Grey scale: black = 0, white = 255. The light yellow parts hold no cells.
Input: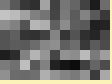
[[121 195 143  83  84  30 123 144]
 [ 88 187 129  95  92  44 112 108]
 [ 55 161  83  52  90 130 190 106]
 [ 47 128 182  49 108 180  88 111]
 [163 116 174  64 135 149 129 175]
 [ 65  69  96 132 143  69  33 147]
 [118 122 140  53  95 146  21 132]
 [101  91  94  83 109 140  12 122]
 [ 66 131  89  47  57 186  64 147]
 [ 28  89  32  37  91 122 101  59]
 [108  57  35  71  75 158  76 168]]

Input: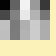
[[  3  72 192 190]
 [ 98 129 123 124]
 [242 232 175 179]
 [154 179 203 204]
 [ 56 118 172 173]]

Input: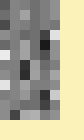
[[ 91 110  75 140 105 235 126 140 227 126 140 140]
 [132 132 132 126 126 132 127 124 132 132 126  68]
 [126 162 126 105 162 162  52  45 162 150 110 170]
 [112 112 112 112 112 112 157 160 126 112 112 176]
 [126 126 126  66  26  81 107 120 126  50  66 126]
 [144 144 119 225 144 144 126 164 139 202 126 144]]

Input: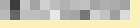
[[173 185]
 [ 60 102]
 [198 190]
 [164 190]
 [208 186]
 [189 231]
 [178 169]
 [188 165]
 [192 119]
 [165 208]
 [175 194]
 [171 158]
 [162 218]]

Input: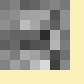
[[117 135 143 109  95 144 131]
 [130 142 130 100 105 126 159]
 [ 93 160 188 101  67 170 141]
 [ 99 163 166 103  81 161 186]
 [120 165 129  43  85 134 217]
 [132  84  95 175 181  74  62]
 [120 144 144 113 123 112 135]]

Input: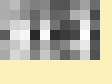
[[173 172 182  90 178 169]
 [188 169 211 235 199 214]
 [145 140 219 246 225 202]
 [127 102 109  39 110 131]
 [134 145 217 250 182 199]
 [ 85  99 115  47 111 146]
 [ 84 103  76  60 132  97]
 [123 175  91  70 198 129]
 [161 192 236 252 231 211]
 [107  73 112  58  86  81]]
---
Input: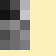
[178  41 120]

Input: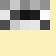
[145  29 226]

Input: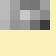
[159 164 153]

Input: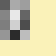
[158 232 126]

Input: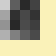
[ 66  72  40 176]

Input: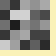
[169  96 140 148 202]

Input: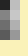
[190 132]
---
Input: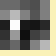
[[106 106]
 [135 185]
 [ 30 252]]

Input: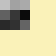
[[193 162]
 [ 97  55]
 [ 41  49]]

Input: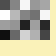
[[ 78 133]
 [254 184]
 [158 149]]

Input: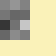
[[133 149]
 [118 103]
 [ 54 114]]

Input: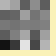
[[180 162]
 [ 96 101]
 [120 115]]

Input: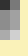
[[ 49 121]
 [141 161]
 [141 162]]

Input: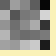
[[ 97 158]
 [179  85]
 [147 111]]

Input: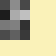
[[ 73 140]
 [ 28 171]
 [121 128]]

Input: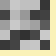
[[156 200]
 [ 67 184]
 [158 201]]
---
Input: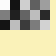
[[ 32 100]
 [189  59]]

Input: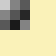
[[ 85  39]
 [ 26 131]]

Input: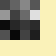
[[ 64 106]
 [ 39  55]]

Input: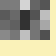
[[105  48]
 [ 96  50]]

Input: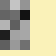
[[109  18]
 [ 95 168]]

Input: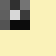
[[215  58]
 [ 10  12]]

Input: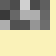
[[103 176]
 [ 81  83]]
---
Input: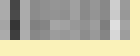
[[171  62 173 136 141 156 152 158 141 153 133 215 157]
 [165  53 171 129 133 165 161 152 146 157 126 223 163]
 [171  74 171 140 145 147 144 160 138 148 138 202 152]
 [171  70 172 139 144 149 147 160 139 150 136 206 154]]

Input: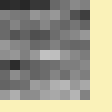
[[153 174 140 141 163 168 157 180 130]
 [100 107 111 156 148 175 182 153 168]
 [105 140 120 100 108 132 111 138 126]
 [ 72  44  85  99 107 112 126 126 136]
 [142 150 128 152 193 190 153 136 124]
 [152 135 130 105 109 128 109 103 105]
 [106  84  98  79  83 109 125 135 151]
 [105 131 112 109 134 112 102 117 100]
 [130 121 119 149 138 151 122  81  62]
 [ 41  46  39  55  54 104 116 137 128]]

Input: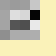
[[143 172 172 174]
 [164  85  79 233]
 [165 222 215   5]
 [159 155 158 199]]

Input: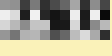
[[150 117 178 182 145  79 103 188 218 170  46]
 [214 184 140 196 197  23  25 215  33 138 185]
 [238 219  30 241  38  20  33 237  27 238  10]
 [150 145  61 122  48  75 102 166  48 141  70]]

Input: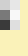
[[ 58 223]
 [121 248]
 [208 231]]

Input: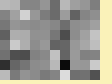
[[186 122 147 139 122 132 220 111 113  81]
 [ 47 102 117 140 144 184  11 152 151 202]
 [113  79  77 130 137 193 100 154 129 131]
 [123 202 174 141 152  99 102 152 167 190]
 [ 96 174 172 145 145 119  77 141 161 195]
 [119 149 144 139 143 135 110 142 146 160]
 [131 161 210 151 124 107 156  98 133 143]
 [185 181 134 133 149 108 184 159 150 126]]

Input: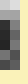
[[ 73  93]
 [116  81]
 [ 37 119]
 [ 41 100]
 [ 49 128]
 [165 164]
 [205 221]]
